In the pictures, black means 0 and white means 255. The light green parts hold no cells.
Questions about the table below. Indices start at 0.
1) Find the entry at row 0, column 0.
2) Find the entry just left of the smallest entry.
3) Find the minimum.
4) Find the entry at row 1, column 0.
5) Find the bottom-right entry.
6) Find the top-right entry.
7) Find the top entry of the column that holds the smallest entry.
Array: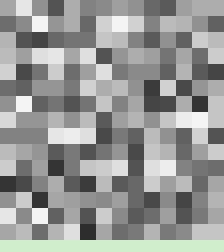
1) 166
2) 222
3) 45
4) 110
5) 196
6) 174
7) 130

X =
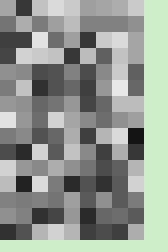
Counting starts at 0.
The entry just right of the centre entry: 137
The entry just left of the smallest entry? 218
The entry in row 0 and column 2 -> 194
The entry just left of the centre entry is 210
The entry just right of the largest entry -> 103
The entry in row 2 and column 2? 226
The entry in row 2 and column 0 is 63
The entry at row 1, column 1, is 173
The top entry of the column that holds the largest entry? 173
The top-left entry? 165
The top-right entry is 202
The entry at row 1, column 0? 116
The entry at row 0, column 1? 55
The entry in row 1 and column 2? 123
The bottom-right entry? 173
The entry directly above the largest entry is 202
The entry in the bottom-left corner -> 49
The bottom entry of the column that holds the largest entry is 63
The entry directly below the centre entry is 173
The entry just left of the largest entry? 151

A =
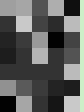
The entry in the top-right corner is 15
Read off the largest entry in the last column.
201
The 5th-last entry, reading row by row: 2
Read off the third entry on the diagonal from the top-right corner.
153
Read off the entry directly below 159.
51
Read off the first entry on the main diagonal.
159
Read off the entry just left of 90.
145
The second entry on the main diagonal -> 201
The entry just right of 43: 187
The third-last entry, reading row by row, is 51

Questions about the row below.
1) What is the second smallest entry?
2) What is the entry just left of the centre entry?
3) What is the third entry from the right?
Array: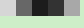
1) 51
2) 103
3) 28
